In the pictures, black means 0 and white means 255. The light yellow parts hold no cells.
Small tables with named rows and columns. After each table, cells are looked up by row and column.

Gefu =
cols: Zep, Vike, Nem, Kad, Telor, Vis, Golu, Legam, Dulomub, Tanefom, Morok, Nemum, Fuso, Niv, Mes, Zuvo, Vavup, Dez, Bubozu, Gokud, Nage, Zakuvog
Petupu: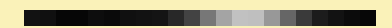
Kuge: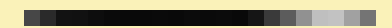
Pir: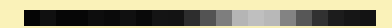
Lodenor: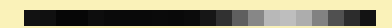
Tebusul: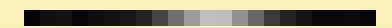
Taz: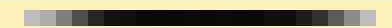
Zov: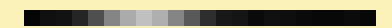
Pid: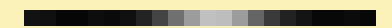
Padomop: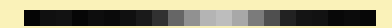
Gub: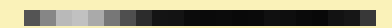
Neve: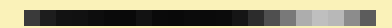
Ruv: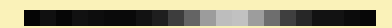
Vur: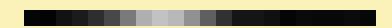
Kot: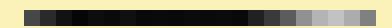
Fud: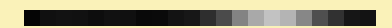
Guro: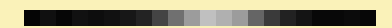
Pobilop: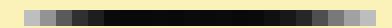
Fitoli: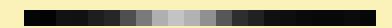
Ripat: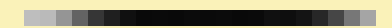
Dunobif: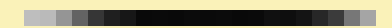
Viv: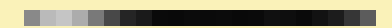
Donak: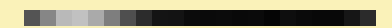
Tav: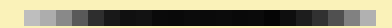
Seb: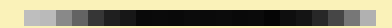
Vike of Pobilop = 147
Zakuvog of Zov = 7
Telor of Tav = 46
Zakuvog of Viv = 92
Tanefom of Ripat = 9
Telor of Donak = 170
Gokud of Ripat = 70
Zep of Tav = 190
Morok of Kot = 11
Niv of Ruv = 193
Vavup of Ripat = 14
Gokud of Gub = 18
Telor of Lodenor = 13

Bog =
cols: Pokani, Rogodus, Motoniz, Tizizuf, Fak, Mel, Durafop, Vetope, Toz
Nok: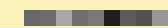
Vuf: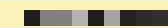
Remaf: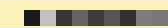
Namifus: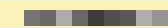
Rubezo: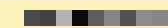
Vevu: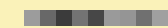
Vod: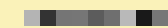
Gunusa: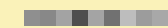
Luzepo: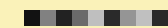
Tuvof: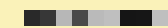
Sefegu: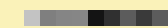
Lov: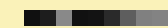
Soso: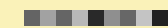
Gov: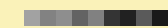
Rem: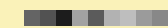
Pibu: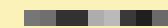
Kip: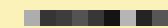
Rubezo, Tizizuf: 11
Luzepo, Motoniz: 34
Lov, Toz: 131
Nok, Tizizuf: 111
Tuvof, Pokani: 41
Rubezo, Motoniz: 179
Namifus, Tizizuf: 104
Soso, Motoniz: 101
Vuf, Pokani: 31
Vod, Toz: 119
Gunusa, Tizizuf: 78
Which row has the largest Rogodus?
Remaf

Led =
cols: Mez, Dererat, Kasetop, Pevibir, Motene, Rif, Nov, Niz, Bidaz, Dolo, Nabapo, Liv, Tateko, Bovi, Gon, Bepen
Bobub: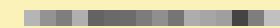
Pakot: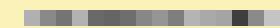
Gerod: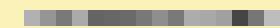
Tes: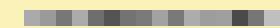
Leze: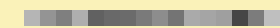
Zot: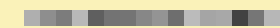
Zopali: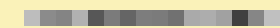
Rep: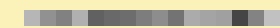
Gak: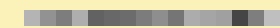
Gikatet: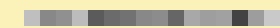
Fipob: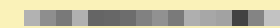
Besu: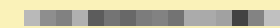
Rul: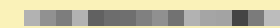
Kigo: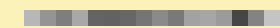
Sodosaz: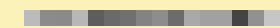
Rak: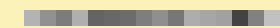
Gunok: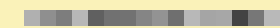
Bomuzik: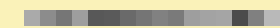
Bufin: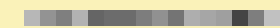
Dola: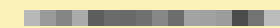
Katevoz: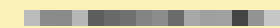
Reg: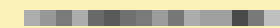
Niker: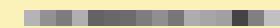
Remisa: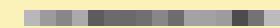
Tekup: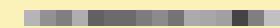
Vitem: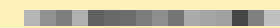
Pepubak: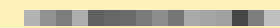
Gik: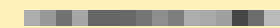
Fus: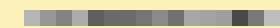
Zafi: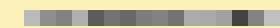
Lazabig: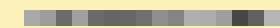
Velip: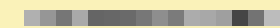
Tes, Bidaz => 162
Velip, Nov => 106
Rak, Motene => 100
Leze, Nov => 107
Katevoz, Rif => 106
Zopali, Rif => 123
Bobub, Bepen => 192
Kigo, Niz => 117
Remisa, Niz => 112
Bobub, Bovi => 68
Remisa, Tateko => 156
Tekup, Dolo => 116
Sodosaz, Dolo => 108
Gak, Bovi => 69
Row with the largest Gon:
Gikatet

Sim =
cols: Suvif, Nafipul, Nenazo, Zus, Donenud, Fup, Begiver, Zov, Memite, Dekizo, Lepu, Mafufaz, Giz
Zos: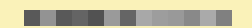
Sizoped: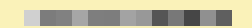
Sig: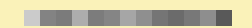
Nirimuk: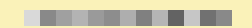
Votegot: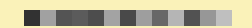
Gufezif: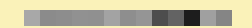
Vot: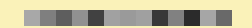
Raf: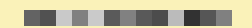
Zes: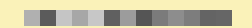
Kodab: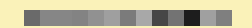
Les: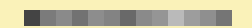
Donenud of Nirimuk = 154
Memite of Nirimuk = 181
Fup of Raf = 90
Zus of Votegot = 91
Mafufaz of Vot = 166
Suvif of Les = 68
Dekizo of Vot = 129
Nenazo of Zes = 197
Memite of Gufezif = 77
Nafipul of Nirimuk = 137
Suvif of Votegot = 50
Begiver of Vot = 154
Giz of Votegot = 191
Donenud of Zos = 82
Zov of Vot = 160
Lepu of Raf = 50
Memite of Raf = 76
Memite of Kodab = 70
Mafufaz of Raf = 86

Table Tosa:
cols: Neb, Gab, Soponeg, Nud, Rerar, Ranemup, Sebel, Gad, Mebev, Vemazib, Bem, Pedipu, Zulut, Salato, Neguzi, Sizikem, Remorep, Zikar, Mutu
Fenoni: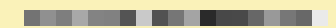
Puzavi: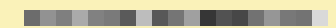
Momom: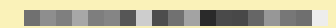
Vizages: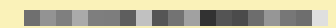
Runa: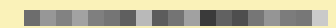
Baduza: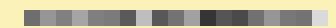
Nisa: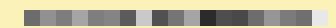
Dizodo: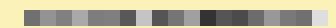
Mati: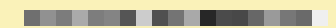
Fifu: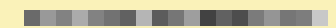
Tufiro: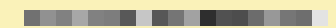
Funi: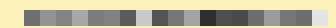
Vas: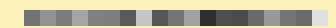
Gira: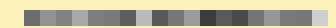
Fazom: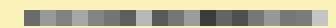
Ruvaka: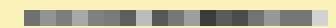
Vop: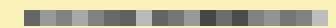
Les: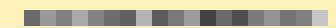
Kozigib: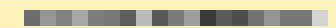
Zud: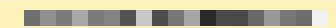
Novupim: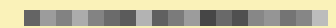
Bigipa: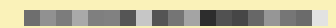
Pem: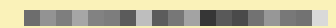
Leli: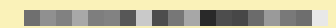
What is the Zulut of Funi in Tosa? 79
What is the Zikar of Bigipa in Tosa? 107
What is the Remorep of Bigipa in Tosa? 118
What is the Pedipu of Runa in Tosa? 58
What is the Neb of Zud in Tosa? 111
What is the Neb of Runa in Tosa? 109
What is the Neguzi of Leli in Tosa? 107
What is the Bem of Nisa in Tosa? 165
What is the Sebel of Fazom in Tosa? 94
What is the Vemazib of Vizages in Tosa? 115
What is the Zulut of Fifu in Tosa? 97
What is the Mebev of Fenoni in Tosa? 82
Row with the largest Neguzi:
Novupim

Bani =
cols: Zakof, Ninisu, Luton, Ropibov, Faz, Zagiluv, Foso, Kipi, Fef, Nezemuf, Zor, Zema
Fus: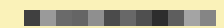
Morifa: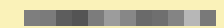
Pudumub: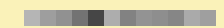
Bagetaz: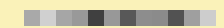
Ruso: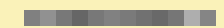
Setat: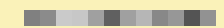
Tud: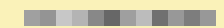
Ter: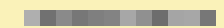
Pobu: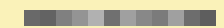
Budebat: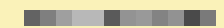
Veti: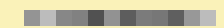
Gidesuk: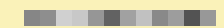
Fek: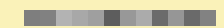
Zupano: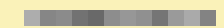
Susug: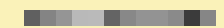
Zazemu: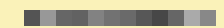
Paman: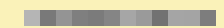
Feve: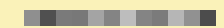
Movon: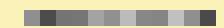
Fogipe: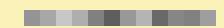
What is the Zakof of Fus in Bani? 64
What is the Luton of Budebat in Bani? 159
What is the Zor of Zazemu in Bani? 170
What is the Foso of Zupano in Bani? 151
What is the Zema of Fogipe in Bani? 158
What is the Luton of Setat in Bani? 202
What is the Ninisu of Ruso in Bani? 145
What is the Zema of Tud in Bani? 152
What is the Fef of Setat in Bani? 136
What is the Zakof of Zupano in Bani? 173
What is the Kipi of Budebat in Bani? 153
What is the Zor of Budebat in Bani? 74
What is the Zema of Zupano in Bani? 131

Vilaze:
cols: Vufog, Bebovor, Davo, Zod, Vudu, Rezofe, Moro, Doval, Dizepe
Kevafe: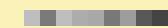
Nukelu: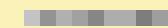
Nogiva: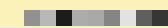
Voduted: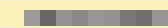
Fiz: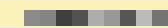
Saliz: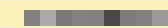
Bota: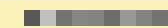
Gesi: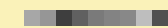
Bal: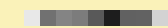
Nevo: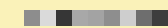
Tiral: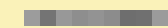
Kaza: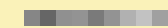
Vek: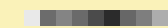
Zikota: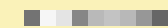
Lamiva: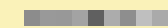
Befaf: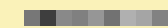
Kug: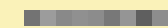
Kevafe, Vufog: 190
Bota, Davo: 115
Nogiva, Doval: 95
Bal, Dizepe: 211
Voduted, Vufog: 155
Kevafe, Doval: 88
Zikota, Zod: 134
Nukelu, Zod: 161
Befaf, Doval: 165
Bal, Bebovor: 113
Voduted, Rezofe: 146
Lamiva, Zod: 163
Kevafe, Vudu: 168
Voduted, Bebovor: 103
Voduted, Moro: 120
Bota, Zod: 134

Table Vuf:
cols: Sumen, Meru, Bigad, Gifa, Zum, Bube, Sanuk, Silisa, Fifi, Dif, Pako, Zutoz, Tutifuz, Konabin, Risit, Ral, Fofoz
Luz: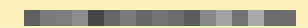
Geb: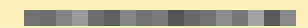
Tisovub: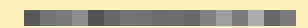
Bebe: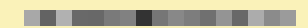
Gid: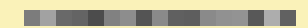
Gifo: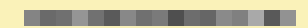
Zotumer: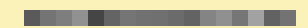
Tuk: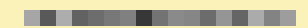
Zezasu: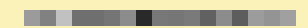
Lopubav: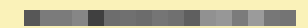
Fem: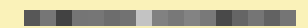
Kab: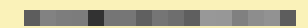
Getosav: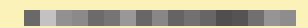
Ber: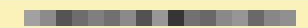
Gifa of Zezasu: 111
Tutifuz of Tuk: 149
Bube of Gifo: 90
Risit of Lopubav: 155
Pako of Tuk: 134
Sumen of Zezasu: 155
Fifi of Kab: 117
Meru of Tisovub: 116
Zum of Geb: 110
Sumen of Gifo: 132
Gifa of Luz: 140
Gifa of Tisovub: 143
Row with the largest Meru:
Getosav

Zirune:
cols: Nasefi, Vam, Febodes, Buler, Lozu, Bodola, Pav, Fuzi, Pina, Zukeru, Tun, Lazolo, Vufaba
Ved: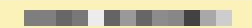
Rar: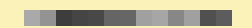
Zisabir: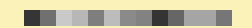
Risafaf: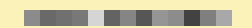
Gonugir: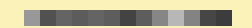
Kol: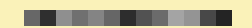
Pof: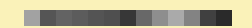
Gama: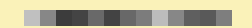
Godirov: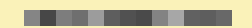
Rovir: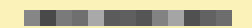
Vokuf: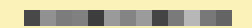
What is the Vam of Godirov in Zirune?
71
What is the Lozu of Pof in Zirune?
84
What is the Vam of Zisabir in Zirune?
112
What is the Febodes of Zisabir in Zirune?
201
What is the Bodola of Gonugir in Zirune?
93
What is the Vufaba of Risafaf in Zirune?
168
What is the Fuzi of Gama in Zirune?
124
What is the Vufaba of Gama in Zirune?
126
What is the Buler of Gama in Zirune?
68
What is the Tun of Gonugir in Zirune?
131
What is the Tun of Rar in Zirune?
160
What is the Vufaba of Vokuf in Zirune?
100

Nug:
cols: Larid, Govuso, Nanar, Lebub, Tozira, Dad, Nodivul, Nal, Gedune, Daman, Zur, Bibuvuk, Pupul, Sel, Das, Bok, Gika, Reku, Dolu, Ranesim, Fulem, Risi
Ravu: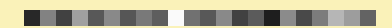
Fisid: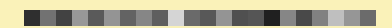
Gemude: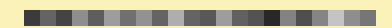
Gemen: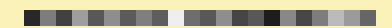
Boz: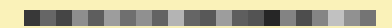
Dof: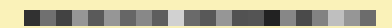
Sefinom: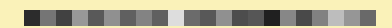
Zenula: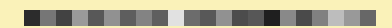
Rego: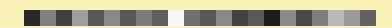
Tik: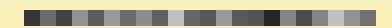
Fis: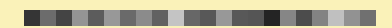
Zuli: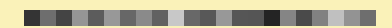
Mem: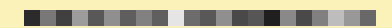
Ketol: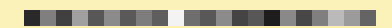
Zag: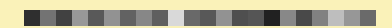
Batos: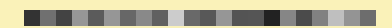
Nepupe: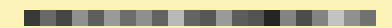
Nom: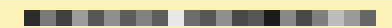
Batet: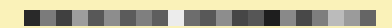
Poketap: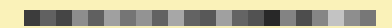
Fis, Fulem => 146
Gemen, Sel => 69
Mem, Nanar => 64
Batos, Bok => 34
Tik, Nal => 141
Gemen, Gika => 136
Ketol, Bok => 29
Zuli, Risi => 110
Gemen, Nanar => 65
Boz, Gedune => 99
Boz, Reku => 77
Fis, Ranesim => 192

